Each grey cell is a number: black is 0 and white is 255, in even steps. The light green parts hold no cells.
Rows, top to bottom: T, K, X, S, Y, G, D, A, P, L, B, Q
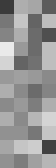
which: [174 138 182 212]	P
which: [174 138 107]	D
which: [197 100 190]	K
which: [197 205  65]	B
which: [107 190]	S
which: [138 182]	P

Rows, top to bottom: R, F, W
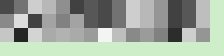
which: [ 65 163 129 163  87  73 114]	F
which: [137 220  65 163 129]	F
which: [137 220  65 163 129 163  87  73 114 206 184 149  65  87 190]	F
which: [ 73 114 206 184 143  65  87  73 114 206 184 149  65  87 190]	R
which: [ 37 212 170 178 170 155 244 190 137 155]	W
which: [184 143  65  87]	R

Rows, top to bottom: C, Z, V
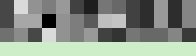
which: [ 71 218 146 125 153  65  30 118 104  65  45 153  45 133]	C
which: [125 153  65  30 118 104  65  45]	C
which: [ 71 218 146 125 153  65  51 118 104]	V
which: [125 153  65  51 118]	V
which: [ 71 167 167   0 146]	Z
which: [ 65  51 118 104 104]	V
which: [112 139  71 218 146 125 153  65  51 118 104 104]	V

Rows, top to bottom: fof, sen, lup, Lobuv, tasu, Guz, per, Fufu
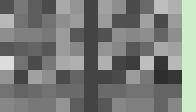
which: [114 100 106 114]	per
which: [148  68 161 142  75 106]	fof
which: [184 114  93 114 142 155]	sen

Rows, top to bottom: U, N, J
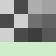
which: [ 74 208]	N

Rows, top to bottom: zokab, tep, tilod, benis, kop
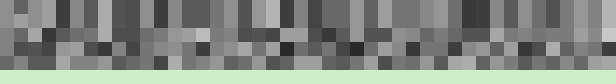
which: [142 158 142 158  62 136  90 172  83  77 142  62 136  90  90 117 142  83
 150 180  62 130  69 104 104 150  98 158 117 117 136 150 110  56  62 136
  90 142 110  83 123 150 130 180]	tep
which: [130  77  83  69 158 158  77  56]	tilod
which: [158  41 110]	benis
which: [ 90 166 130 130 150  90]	kop
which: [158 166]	kop

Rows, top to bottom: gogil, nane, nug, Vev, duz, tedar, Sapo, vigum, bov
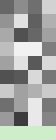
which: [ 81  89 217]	tedar
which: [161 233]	vigum

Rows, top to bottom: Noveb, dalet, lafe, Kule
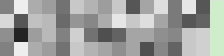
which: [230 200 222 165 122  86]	dalet
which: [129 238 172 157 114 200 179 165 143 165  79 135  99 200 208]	Kule
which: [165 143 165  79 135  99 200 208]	Kule
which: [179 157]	Noveb
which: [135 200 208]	lafe
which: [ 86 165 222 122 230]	Noveb

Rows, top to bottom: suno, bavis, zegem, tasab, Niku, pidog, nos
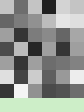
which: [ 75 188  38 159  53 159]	tasab
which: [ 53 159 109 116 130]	Niku
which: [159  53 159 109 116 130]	Niku
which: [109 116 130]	Niku
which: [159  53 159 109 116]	Niku

